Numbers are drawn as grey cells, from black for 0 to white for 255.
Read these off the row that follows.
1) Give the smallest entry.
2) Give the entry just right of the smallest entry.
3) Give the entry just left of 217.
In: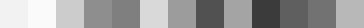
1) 59
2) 95
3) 127

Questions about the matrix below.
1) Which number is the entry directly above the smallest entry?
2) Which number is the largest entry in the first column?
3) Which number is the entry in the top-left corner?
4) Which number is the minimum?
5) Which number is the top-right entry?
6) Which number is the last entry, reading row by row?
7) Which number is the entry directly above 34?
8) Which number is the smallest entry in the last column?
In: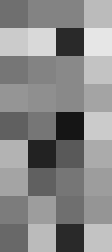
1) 137
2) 203
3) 111
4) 21
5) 187
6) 195
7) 118
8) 149

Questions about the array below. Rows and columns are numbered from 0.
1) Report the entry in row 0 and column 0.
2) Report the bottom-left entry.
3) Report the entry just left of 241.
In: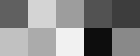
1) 96
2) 193
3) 171

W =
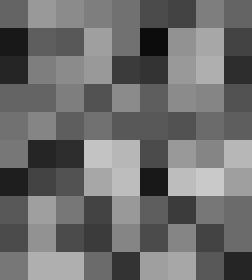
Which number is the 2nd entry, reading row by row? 153
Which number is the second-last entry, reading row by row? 88
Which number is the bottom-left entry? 119
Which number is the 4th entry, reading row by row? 126
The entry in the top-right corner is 100
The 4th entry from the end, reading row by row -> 159
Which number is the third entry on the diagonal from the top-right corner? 153
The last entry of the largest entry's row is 159
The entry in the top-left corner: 100
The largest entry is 201
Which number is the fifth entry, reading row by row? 113
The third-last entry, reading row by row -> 167
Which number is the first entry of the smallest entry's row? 24
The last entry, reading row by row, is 37
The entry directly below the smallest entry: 51
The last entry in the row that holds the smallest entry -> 67
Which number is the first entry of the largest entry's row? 30
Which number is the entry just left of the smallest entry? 113
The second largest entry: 195
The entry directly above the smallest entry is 75
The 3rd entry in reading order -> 139
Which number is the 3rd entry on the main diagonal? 139

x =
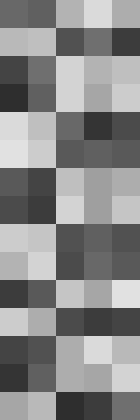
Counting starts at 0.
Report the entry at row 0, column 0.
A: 104
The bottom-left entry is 166
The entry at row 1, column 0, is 185
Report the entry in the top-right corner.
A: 173
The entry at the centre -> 211
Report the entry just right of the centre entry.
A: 159
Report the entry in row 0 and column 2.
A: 179
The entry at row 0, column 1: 96
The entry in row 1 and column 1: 191
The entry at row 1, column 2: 81
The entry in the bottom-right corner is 111
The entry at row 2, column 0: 68
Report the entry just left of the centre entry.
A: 60

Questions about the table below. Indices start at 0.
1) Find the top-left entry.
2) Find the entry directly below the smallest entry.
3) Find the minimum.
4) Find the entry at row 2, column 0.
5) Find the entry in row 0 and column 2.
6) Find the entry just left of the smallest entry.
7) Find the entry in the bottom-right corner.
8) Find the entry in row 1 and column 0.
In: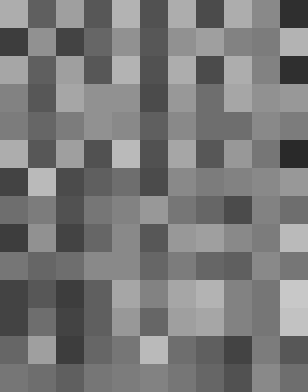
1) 173
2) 152
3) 41
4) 166
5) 159
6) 118
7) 110
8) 61

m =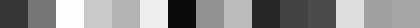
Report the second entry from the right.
160
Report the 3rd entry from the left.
253
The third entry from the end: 222
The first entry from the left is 54
